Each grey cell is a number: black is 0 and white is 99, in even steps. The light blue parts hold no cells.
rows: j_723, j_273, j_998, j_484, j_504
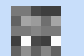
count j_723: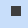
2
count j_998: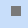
4
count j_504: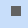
3
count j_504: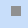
1
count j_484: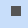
0
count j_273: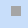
2
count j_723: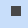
1

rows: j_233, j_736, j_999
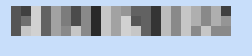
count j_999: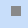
6
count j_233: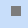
1

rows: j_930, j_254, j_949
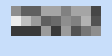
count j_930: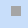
4
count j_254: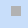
1
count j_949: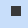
4
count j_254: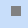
1

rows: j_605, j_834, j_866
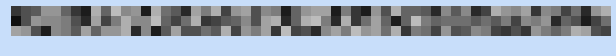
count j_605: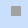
5
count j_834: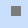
6
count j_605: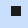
5
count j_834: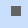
7

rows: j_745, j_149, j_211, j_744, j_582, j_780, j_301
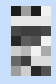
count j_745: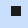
2
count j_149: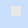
4
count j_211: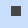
2
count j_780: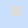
2
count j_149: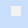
0
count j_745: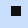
0
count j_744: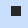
1

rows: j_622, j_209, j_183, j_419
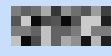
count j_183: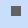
3
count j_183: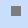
5
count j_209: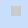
3
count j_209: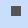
3
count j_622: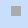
1

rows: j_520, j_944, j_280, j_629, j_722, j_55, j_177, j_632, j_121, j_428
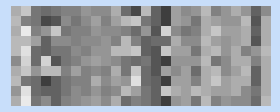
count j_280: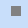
5
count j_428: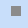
5

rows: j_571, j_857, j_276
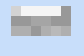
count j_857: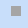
2
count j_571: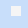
4
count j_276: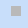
1
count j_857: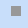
4
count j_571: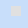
0
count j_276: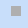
4
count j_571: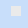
0

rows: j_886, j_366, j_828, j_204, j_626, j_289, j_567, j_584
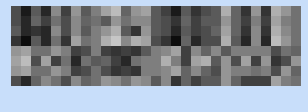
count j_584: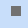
4
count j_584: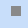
5
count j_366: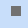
4
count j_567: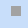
2
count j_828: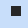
3
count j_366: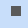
4
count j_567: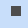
4

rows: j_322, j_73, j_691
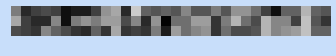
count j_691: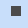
4
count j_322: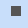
6
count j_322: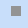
3
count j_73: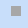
1

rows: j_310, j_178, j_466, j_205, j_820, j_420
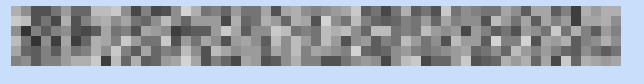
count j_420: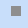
5
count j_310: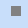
5
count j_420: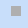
7
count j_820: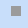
8
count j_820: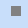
10

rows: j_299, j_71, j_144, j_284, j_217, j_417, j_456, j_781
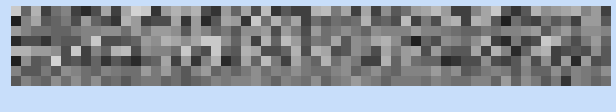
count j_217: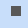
6
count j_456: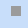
4
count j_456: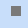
12
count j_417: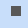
6
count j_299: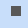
4
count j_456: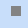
12
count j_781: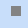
11

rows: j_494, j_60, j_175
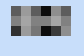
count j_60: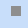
0
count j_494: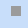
1
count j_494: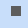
3
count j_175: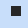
0

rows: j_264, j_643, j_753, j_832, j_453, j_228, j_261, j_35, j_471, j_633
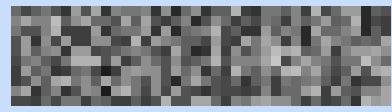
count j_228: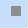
3
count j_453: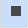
1
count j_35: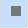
8
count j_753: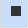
4
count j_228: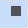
5

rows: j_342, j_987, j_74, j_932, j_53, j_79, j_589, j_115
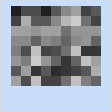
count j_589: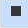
2
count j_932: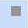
1
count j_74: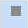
0
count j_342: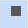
2

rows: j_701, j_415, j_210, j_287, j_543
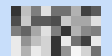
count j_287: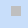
1
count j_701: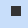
1
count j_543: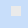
2

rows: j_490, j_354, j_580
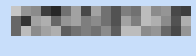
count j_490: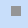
2
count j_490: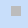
1
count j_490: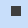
2

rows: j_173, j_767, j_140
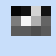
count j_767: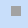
0
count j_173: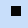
1
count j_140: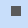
3
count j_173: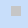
0
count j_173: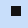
2
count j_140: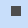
1

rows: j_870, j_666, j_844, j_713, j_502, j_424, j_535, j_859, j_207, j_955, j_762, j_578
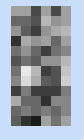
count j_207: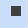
4
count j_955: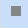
2
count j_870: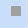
4
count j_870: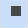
2
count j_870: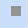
0
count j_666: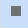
0
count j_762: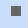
3

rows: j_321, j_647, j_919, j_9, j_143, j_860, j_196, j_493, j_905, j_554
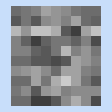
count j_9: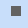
3
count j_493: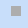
1

